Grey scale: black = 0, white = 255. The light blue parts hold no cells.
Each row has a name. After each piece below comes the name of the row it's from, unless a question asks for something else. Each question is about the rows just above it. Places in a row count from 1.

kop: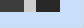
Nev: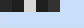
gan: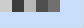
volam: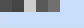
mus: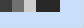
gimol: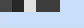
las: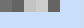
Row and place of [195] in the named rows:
las, 3
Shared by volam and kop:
[205]
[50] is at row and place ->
Nev, 5
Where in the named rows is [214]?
Nev, 3

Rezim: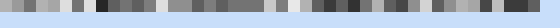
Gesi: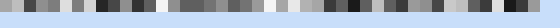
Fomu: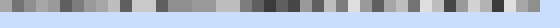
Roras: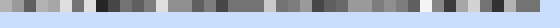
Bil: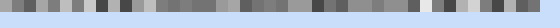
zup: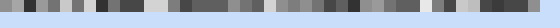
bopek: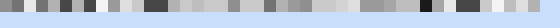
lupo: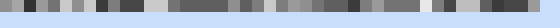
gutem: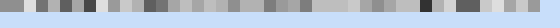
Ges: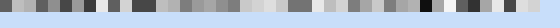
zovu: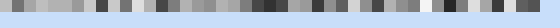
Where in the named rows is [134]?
Roras, 37
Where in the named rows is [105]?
Roras, 29
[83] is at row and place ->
zovu, 45

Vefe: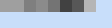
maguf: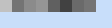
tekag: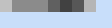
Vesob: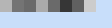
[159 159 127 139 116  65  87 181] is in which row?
Vefe
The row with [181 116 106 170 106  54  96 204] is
Vesob
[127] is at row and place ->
Vefe, 3
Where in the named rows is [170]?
Vesob, 4
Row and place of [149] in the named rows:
maguf, 4

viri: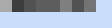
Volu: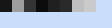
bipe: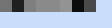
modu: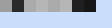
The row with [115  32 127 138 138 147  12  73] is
bipe
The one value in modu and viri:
[170]
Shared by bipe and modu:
[32]

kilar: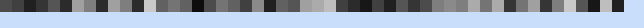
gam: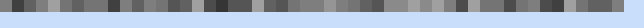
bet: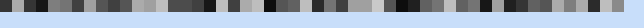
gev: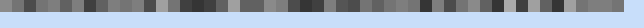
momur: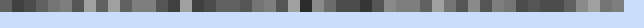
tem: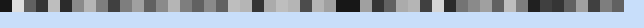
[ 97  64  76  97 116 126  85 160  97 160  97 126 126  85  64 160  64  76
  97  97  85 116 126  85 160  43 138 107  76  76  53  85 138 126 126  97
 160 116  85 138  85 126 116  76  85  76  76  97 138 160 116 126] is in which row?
momur
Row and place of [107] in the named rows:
momur, 28
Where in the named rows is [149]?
gam, 28
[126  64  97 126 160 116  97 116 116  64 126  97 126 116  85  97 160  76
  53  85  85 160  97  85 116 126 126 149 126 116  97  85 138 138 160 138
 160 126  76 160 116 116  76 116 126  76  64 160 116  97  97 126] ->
gam

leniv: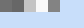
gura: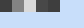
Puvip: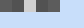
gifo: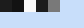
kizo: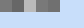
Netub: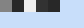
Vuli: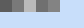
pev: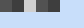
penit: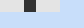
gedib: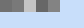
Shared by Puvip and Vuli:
[92]
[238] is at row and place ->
Netub, 3
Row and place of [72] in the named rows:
gura, 4
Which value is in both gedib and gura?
[131]

